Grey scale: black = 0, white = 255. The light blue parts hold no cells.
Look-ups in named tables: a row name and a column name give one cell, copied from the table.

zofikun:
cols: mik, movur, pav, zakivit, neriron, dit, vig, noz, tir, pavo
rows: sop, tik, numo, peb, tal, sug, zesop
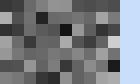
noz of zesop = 111
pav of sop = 106
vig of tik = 116
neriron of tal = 120
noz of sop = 77
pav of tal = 101
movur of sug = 82
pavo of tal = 114
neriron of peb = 99
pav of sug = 149
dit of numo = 20
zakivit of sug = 99
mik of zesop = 128
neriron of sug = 125
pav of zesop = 98

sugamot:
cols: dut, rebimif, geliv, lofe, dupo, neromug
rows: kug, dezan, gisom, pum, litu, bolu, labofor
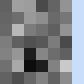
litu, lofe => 134
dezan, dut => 101
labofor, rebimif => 78
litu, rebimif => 150
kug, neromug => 147
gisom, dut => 104
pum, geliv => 81
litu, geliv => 29
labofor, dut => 98
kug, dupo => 100
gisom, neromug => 147
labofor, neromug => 139
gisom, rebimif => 184
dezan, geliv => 153
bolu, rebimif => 169
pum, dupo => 124
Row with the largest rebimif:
gisom

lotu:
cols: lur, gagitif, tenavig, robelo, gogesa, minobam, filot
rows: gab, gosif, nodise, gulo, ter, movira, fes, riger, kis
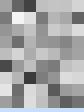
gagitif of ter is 212
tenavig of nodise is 194
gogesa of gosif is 181
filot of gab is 212
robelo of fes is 125
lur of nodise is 149
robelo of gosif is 122
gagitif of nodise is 169
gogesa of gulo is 147
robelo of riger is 196
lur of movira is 73
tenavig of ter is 172
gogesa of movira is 123

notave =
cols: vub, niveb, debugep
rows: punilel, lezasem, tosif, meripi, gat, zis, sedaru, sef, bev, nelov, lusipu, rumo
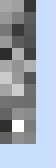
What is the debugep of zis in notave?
176
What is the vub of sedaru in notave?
203
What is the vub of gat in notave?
44
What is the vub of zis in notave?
168
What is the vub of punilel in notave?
167
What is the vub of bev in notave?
115
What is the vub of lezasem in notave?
152
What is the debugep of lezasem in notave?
92

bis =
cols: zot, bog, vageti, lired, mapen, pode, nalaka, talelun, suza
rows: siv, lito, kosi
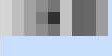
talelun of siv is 104
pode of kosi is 196
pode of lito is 196
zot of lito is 213
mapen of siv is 117
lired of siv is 141
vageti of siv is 161
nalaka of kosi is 100
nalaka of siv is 100
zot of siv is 213
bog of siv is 190

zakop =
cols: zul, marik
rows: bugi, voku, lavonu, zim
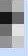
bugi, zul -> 131
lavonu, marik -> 225
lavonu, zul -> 110
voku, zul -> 21
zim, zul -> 147
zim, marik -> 198
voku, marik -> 104
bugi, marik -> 187

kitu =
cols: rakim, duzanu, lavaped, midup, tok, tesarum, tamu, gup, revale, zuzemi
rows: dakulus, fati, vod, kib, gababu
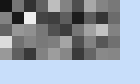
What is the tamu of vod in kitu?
118
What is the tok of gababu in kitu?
157
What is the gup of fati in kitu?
93
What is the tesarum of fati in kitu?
94
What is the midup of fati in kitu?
68
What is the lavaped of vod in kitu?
144
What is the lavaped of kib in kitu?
132
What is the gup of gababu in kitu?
101
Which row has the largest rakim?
kib

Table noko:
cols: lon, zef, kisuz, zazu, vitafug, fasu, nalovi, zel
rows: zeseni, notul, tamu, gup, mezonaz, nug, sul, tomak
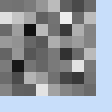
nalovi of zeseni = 73
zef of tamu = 158
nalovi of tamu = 175
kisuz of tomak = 95
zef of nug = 23
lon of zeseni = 116
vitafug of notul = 115
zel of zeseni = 105
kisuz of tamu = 16
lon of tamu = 105
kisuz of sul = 180
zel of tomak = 106
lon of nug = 123
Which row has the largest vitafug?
zeseni

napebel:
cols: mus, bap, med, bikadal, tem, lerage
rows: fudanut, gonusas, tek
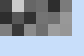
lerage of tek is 150
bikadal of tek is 111
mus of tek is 126
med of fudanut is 102
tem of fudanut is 45
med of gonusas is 50
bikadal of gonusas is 116
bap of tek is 56
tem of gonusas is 112
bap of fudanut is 202
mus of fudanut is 65
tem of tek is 157
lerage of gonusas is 152
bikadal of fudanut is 109
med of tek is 139
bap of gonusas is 87
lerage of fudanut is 123
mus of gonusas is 45
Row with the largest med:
tek

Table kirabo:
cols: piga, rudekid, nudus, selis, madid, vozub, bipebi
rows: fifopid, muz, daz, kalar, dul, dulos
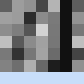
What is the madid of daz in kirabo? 120
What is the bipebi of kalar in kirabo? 190
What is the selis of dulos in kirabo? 104
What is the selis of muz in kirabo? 139
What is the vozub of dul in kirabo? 17
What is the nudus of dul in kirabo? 119
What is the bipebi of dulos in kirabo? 144

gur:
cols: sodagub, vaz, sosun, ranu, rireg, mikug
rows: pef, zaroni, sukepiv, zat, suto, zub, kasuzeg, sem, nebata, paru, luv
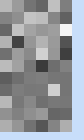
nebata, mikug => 119
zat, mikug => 83
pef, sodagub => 184
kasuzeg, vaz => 111
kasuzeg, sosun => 124
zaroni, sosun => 195
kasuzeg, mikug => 117
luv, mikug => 174
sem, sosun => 120
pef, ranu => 101
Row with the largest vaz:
sukepiv

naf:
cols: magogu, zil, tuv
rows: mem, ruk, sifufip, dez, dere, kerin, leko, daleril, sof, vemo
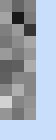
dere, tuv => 150
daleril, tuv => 134
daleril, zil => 175
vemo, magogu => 149
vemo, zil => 116
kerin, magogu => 92
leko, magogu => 96
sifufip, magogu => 127
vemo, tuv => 152
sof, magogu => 210
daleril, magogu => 134

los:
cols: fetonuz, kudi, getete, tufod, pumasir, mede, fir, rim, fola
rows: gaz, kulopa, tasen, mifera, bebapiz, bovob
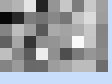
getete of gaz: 228
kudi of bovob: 154
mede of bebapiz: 78
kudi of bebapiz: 135
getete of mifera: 53
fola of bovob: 109
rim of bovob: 188
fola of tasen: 132
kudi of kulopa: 40
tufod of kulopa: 115
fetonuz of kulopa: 7
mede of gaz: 199
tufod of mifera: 145
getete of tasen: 158

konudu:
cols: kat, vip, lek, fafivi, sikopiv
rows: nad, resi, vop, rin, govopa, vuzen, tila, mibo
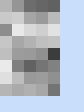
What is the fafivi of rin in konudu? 191
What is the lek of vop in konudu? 216
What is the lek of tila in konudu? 153
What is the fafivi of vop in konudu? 207
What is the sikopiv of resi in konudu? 186
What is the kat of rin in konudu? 198
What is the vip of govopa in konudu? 156
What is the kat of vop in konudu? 141
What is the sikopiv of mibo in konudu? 116
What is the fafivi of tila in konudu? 156
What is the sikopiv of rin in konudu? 194
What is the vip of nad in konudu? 149
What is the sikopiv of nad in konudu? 97
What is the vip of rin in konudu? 167
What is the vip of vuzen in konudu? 128
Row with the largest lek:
vop

